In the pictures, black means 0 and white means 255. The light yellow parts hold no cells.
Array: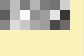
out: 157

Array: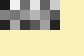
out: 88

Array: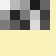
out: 49

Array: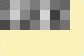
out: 185

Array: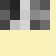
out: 212

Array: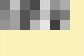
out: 229

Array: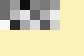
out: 217

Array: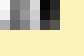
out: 196
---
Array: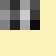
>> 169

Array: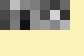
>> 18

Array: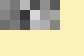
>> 77

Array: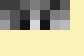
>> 19

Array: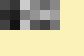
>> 194

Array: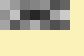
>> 132
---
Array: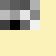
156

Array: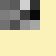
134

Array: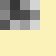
67

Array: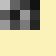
27

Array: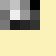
238

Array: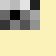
3
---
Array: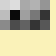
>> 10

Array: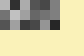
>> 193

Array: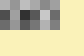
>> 160

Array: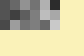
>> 64

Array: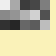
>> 148

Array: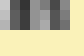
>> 94
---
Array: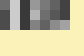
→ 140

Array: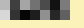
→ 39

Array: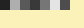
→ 228

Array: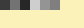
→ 148

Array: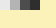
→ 77

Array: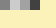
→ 162

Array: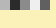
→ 239
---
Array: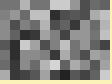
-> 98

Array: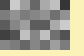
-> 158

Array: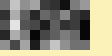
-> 113

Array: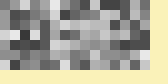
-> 100

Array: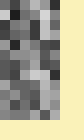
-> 88

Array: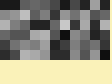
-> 149

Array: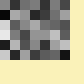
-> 101
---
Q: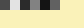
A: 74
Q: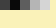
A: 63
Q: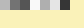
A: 185
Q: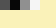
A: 81
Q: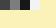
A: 66
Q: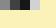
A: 136
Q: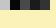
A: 197
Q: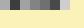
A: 172
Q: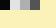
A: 7
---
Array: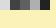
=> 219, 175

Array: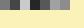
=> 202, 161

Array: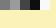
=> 249, 155

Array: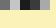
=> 197, 169

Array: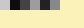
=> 201, 157

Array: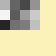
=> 244, 202

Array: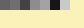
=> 201, 163

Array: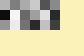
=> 245, 235

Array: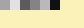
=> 226, 185
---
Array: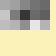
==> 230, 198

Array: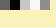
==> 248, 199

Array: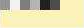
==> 242, 180

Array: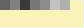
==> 194, 175

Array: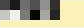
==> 240, 199

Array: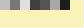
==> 224, 192

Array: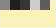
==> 204, 133

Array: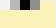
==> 242, 184

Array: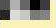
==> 219, 199
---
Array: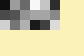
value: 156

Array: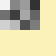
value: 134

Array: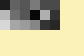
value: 98

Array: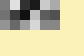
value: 224

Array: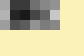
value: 58

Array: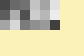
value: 105

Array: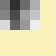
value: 48
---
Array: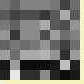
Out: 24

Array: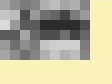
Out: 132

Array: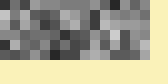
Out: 165

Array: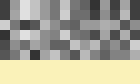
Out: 174

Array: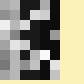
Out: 194
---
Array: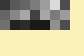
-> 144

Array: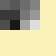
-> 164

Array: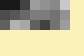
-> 114

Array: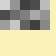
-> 64

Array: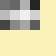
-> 165

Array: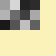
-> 191
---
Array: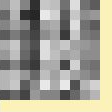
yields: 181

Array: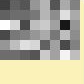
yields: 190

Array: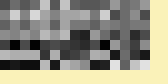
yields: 225

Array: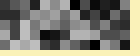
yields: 21

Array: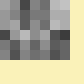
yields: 101

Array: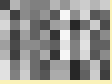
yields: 62
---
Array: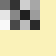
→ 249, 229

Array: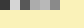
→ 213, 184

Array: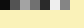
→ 238, 163

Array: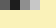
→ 199, 143

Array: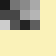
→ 205, 181

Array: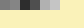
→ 197, 177

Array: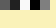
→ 249, 127
